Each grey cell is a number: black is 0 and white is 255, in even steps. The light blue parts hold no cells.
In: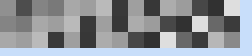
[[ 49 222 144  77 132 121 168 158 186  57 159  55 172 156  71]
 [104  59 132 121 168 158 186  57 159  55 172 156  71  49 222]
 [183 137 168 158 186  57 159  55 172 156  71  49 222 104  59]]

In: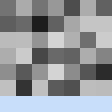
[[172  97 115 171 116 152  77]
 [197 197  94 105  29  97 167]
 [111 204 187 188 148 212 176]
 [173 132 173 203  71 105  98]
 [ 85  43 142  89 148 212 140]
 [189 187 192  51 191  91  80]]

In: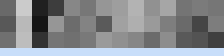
[[123 118 105 203  32  61 135 119 150 158 179 145 166 116]
 [ 69 125  88 185  21 150 108 131  90 161 175 154 126 106]
 [ 83  63 112 189  50 117 112 121 154 144 134 107 141  89]]

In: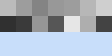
[[183 207 187 157 132 152 157]
 [174  67  48  58 150  86 230]]

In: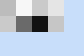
[[202 229 188 247]
 [ 18 198 202 106]]

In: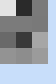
[[ 42 122 227]
 [123 121 123]
 [ 57 166 105]
 [141 155 147]]

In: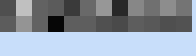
[[141 116  79 192  98  91  58 105 151  40 135 112]
 [ 79  82  92 148  98   6  94  94  80  74  93  88]]
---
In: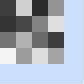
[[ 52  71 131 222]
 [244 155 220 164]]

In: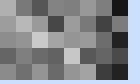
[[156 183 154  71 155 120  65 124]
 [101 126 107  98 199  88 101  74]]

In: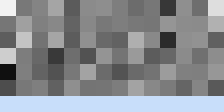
[[118 160 128 136  99 136 120 126 120 118 149 140 139 177]
 [206 125 104  57 110  82 148 116 154  92 103 139 112 141]
 [ 77 120 127  97 143 116 117 125 163 136 123 101 133  89]]

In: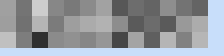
[[158 113 181 123 158 171 178 141  90 108  90 153 172]]

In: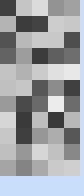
[[180  60  67 205 200]
 [ 99 157  60  95 110]
 [192 198  87 140  64]
 [214  58 190  57 184]
 [191 151 214 193 136]]

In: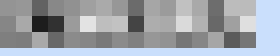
[[134 168  29  48 155 227 189 194  68 173 170 218 178 104 160 222]]

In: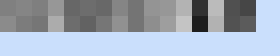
[[138 124 118 171 108  98 117 145 116 141 158 195  29 178  82  90]]

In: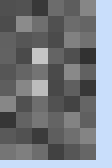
[[ 76 139 111  80 108 101]
 [ 98  74 197 100  79  49]
 [ 94 135 188  72  95  55]
 [ 54  99 119 100 131  96]
 [117 127 109  65  86 102]]
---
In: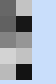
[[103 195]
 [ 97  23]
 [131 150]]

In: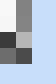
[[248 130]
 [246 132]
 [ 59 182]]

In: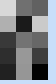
[[216 112]
 [176  26]
 [ 57 115]]

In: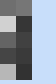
[[111 118]
 [209  54]
 [100  65]]

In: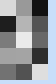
[[217 153]
 [ 30 181]
 [123 234]]

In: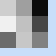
[[206 159]
 [240 193]
 [107 199]]

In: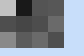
[[194  25]
 [ 78  70]
 [137  91]]

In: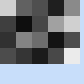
[[208  97]
 [ 63  14]
 [ 49 132]]
